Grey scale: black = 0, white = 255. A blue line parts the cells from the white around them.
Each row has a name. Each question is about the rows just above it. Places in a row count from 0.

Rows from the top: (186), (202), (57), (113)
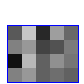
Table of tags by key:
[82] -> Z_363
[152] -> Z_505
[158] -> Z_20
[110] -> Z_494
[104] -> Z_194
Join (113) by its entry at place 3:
Z_494
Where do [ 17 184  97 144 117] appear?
(57)
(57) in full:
[ 17 184  97 144 117]
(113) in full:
[129 152  97 110  97]
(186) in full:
[ 89 198  40 158 104]
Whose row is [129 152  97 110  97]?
(113)

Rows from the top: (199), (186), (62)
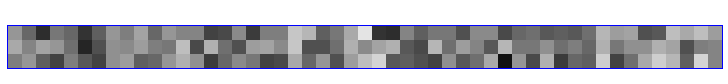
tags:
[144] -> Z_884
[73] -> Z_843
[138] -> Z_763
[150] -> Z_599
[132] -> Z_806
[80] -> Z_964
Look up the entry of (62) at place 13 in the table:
Z_884
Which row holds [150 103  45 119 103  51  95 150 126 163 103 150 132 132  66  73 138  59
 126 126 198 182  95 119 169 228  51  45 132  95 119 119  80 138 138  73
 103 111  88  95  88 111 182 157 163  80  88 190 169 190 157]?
(199)
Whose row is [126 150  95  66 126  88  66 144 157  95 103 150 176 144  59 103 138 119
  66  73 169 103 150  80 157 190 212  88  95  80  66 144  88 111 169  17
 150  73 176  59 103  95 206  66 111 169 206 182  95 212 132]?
(62)
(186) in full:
[169 132 163 150 111  37  80 144 138 157 126 119 190  73 176 111  80 157
 163 138 198  80  80 111 176 138 163 176  88  73 182 111 157 132  88 182
 119 119 144 111 126 103 176 119 144 144 176 163  80 126 132]

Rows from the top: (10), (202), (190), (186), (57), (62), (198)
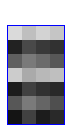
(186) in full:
[204 170 184 191]
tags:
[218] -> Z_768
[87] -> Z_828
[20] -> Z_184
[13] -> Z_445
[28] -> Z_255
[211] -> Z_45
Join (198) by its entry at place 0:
Z_184
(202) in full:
[34 73 57 49]
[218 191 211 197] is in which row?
(10)
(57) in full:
[28 65 49 41]

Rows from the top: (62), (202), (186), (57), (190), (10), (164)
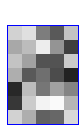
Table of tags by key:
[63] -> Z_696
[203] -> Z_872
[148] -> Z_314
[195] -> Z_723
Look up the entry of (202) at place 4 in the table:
Z_696
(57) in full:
[174  89 111  76  34]

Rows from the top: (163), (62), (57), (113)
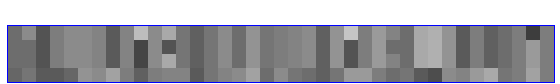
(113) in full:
[102 117  90  90 102 147 139 162 125  96 125 131 131  90 117 131 139 162
 109 139 117 109  96 117 154 154 125 109 117  90  77 139 131 154 169 117
 125 162 125]
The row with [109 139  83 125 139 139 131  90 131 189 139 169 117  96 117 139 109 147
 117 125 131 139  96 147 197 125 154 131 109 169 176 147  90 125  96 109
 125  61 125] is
(163)
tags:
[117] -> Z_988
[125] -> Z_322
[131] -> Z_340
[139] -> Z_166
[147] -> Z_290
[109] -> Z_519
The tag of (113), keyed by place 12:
Z_340
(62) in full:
[109 109  83 125 139 139 131  90 131  69 139  83 117  96 117 139 109 147
 117 125 131 139  96 147  83 125 154 109 109 169 176 147  90 125  96 109
 125 154 125]

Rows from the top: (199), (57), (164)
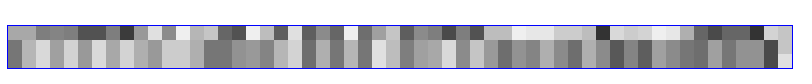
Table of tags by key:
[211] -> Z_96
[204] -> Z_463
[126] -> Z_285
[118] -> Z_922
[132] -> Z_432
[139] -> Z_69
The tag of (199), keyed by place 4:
Z_285
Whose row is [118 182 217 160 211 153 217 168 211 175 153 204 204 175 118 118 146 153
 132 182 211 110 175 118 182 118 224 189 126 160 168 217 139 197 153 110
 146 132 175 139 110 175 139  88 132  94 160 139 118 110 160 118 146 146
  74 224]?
(164)
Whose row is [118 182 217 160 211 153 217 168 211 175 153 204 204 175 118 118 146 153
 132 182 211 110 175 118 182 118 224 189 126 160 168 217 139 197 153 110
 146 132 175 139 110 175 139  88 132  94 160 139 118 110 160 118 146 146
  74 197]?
(57)
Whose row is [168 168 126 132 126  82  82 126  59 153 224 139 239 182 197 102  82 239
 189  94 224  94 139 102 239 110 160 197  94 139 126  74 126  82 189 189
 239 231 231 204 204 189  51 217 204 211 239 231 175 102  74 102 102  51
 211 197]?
(199)

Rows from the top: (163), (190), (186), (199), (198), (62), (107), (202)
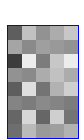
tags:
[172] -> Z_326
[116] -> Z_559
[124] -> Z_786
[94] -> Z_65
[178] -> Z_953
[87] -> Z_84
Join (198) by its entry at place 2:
Z_559
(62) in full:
[132 124 138 132 124]

